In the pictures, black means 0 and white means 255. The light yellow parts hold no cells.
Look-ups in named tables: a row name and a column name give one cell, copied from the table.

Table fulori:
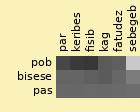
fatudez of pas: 106
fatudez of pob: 95
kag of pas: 104
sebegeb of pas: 109
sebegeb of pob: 201
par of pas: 104
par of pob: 71
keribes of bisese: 101
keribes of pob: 58
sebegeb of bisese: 124
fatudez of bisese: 103
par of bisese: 100
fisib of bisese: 95
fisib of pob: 55
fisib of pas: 105
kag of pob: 90
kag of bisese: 91
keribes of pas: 103
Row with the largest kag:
pas

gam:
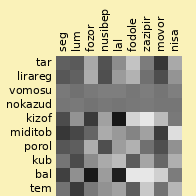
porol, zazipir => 112
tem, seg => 114
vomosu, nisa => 127
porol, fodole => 177
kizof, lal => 23
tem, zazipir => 201
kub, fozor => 140
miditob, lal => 153
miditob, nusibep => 171
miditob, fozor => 101

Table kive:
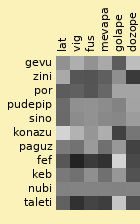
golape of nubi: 130
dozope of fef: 73
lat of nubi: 130
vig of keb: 113
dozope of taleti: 79
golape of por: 164
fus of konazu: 150
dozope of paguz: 66
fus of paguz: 154
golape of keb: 151
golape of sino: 135
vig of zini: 86
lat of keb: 121
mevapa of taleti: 62
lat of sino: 106
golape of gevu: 92
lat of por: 92
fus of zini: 84
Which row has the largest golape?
fef

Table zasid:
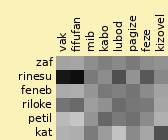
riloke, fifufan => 105
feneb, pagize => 116
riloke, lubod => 108
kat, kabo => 155
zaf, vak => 163
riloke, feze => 121
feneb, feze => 139
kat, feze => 165
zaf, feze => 140
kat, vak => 177
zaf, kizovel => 146
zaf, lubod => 137
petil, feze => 139
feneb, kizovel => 162
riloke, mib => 158
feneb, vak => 170
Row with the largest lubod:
kat

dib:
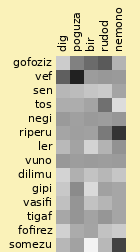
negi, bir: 154
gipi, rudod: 161
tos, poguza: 173
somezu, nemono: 66
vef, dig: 95
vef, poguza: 33
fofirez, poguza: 171
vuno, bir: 155
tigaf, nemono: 165
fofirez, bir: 164
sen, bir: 197
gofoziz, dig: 204
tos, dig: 173
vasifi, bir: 194
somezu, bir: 243
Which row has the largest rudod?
sen

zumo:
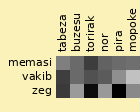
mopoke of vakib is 193
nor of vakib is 91
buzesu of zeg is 154
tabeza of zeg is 58
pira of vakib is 143
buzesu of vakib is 106
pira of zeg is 1
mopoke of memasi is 111
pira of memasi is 107
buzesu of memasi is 106
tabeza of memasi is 127
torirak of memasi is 61
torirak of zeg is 12
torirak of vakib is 81

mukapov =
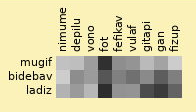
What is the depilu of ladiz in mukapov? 154
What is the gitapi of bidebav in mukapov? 138
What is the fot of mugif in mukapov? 48
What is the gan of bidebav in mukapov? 93
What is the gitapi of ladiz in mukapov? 76
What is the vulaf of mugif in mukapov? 148
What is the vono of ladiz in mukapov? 183
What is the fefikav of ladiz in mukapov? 146
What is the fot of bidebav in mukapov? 86
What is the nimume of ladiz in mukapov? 178

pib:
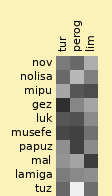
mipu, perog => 86
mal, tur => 146
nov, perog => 104
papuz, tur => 143
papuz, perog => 64
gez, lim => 165
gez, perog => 134
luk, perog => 81
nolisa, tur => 105
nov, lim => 173
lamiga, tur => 124
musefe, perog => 65
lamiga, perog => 137
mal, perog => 164
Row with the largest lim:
nov

